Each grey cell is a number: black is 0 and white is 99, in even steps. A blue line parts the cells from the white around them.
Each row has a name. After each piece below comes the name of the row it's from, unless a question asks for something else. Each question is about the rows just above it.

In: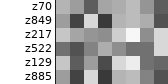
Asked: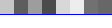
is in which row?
z129
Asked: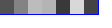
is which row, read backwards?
z885

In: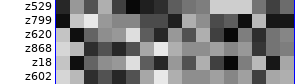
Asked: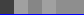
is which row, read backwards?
z602
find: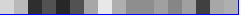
z602
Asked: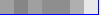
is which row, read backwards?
z602
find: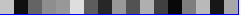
z18
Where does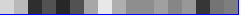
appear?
z868

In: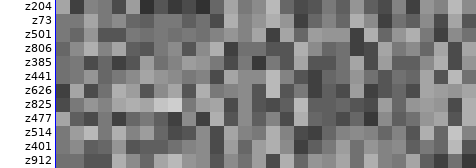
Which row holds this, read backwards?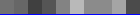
z441
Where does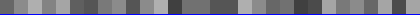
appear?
z806

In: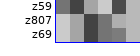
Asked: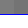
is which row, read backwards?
z69
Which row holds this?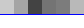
z69
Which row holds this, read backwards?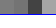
z69
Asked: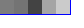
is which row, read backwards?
z69

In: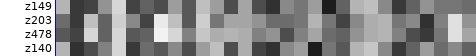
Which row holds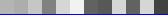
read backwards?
z478
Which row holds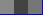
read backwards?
z203
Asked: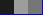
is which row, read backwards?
z149
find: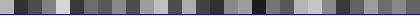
z140

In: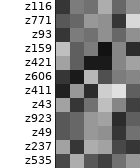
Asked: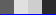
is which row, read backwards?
z411
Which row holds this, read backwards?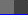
z535
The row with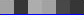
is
z237
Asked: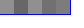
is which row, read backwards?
z93
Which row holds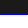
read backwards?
z421

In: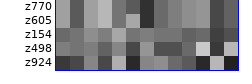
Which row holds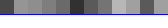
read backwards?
z770
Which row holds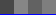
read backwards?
z498
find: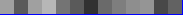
z770
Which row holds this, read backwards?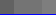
z154
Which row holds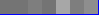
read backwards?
z154
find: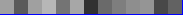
z605
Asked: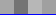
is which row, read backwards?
z605

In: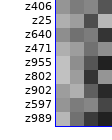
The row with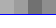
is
z471
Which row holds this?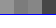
z597
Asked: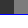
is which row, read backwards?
z640
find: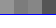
z406
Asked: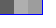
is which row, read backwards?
z902
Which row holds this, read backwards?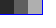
z902

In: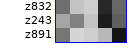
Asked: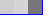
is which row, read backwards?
z891
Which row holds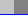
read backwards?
z243
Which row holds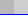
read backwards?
z891
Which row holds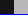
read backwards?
z891
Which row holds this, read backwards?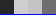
z832
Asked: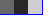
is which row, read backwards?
z832

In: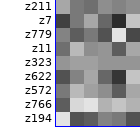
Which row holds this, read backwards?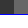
z622
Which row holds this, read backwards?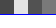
z779
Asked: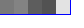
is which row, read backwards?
z194

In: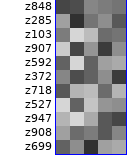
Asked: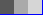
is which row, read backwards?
z947
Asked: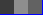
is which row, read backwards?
z372
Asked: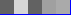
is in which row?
z592
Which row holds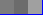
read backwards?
z908

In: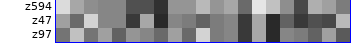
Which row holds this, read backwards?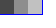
z594
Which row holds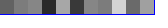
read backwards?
z97

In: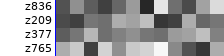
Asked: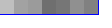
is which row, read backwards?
z377
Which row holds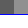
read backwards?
z836
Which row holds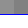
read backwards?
z377
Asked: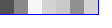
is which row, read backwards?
z765
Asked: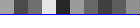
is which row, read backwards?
z836
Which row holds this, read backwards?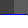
z836
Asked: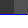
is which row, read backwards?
z765

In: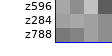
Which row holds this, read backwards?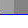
z788
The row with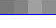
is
z788
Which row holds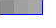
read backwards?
z284
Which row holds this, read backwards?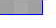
z284
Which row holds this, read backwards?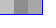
z596

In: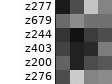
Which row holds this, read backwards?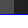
z200
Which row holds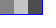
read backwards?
z277
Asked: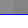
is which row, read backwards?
z276
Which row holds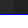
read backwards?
z403
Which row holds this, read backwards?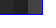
z403
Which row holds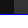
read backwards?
z244

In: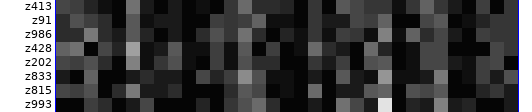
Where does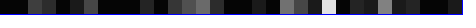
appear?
z993
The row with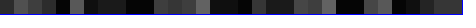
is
z91
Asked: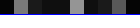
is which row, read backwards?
z833
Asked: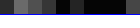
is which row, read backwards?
z993

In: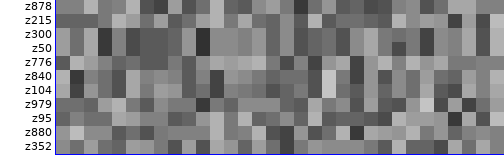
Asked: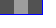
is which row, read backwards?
z352
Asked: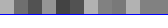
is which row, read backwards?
z880
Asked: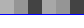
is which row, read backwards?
z776
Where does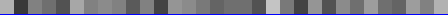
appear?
z840
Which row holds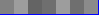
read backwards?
z840
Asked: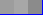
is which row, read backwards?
z776

